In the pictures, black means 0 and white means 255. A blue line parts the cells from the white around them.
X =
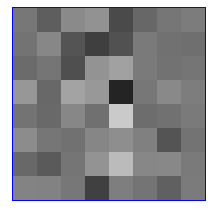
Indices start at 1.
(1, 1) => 119
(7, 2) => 90
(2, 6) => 122
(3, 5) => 161
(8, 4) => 64
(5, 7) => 113
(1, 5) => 74
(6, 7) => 84
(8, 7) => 96
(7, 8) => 122
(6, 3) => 113
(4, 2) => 104
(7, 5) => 187
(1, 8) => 124
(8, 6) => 116
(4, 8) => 125

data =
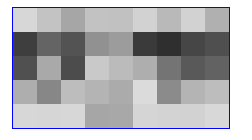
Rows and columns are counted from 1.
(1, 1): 215
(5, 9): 216
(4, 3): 189
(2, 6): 58
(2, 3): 83
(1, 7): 185
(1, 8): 210
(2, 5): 156
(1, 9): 176
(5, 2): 214
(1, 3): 166
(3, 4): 201
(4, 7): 139
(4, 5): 171
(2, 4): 145

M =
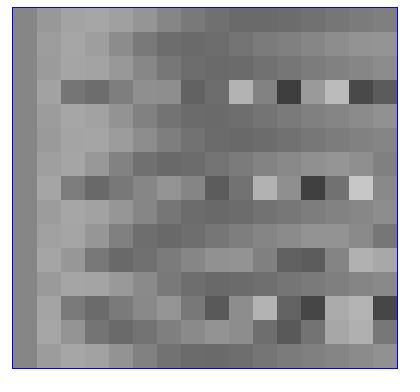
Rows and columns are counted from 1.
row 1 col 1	134
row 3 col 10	107
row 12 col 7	121
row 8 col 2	165
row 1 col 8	121
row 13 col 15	180
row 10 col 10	126
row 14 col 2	166
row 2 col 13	134
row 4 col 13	154
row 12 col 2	154
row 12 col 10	107
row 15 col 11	117
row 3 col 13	124
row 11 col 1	134
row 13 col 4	107
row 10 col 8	110
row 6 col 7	126
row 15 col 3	166
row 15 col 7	114
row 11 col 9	145
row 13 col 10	141
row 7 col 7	105
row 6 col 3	164
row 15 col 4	162
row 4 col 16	91
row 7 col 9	116
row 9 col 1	134
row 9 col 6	134
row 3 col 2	155
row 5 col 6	129
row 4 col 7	142
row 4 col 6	143
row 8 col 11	178
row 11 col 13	92
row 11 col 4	120

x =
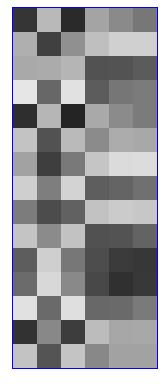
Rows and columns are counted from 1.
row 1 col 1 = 53
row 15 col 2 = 84
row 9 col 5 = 203
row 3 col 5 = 83
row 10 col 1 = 196
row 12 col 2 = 216
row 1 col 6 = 119
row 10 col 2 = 139
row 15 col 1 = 195
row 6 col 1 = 195
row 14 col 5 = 167
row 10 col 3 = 194
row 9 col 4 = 194
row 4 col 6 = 123
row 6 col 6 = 168
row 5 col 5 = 139
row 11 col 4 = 77
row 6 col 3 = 186
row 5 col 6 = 123
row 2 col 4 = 191
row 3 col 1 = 169
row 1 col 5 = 138
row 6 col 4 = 139
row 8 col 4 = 94
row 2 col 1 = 175
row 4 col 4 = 92

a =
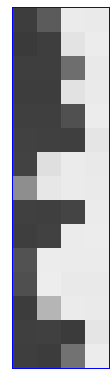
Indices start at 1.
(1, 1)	61
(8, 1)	142
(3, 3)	110
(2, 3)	227
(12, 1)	79
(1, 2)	91
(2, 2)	62
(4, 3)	226
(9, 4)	235
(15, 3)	114
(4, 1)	61
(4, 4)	234
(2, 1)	58
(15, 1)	62
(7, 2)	223
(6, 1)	65
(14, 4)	229
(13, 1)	60
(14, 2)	64

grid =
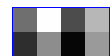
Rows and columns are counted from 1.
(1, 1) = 111
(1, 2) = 254
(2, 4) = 154

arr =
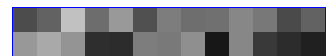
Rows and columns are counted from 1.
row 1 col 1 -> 76
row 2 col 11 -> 57
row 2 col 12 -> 44
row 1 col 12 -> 74
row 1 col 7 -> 125
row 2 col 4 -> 46
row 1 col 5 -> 153

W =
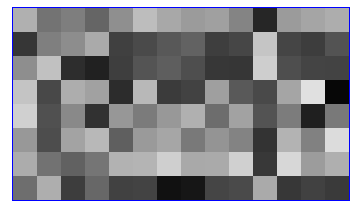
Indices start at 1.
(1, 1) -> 176
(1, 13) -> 165
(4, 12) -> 165
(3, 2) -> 193
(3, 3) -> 45
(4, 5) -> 44
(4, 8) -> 66
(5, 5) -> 151
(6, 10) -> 131
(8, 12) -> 55
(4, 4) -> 161
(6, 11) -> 51
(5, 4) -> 49
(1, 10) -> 132
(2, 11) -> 197
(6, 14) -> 220
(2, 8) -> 98
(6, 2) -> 77
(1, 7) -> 168
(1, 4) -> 101
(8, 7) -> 17
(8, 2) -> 174
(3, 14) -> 67
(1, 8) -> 155
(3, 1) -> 142
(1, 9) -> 160
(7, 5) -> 178
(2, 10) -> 70
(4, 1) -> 196
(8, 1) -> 110
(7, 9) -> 170
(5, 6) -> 123
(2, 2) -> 127

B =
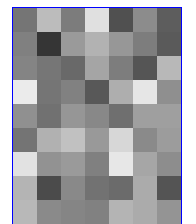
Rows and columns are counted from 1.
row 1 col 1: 117
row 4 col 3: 129
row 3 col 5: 125
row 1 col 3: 124
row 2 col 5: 151
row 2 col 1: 128
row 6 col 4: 153
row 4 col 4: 88
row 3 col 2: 118
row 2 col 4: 178
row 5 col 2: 113
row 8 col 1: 180
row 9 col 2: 138
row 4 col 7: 143
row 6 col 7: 156
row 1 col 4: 224
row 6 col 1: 116
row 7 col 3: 154
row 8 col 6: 171
